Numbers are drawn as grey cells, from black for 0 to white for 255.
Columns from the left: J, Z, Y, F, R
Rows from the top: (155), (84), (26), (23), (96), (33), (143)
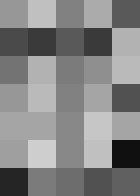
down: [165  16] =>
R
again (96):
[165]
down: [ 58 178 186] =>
Z

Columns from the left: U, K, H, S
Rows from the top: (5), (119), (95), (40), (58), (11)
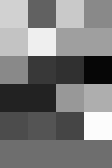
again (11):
[110]
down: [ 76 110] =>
U
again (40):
[34]
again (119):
[159]
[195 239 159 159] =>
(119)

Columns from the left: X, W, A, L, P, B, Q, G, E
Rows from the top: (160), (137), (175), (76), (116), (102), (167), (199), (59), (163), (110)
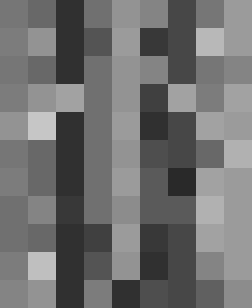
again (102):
[104]
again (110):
[48]
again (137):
[155]
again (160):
[118]
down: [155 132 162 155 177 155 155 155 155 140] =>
E
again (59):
[155]

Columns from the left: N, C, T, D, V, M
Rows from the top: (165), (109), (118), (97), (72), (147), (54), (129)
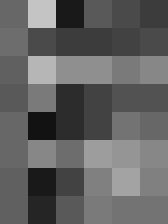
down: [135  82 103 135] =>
M
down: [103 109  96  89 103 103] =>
N
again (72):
[103]
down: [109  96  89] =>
N

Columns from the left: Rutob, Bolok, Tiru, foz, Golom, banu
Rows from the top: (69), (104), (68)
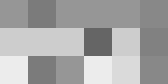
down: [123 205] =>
Bolok
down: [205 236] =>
Rutob
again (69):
[150]
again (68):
[236]
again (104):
[205]
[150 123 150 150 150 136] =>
(69)

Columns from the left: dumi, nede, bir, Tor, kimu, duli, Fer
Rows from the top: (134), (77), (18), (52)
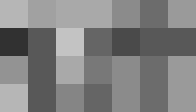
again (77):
[88]
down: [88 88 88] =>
nede
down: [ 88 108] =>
duli

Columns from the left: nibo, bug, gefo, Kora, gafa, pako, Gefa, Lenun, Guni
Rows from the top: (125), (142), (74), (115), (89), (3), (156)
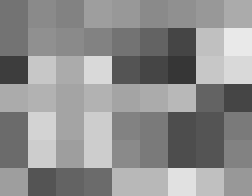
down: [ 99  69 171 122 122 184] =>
pako
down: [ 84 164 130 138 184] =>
gafa
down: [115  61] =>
nibo
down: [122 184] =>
pako

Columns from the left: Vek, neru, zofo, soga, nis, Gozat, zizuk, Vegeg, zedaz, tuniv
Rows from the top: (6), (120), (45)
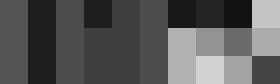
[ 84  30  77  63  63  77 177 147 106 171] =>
(120)
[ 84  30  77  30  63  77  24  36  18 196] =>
(6)
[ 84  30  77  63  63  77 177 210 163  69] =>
(45)
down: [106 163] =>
zedaz
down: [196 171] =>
tuniv

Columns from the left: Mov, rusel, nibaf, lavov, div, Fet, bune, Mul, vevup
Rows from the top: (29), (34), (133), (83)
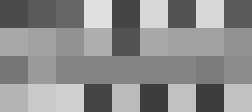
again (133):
[132]
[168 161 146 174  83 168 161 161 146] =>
(34)
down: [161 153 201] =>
rusel
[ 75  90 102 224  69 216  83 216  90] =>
(29)
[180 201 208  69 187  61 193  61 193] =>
(83)
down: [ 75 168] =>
Mov

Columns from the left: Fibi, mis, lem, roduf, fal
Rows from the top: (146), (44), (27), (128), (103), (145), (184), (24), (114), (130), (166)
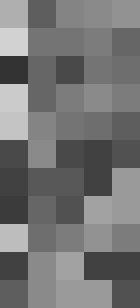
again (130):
[65]
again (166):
[154]
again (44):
[116]

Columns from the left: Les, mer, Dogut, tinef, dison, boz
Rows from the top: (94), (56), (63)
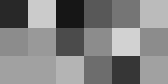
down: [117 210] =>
dison
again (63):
[161]
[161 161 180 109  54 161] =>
(63)
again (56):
[140]
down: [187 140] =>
boz
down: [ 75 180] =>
Dogut

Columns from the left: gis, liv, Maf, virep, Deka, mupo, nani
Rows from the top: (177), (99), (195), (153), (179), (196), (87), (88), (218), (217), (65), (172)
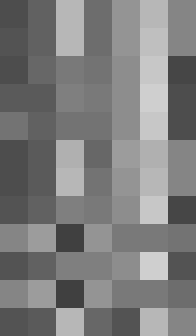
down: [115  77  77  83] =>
gis
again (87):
[183]
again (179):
[115]
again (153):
[90]
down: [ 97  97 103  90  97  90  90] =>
liv

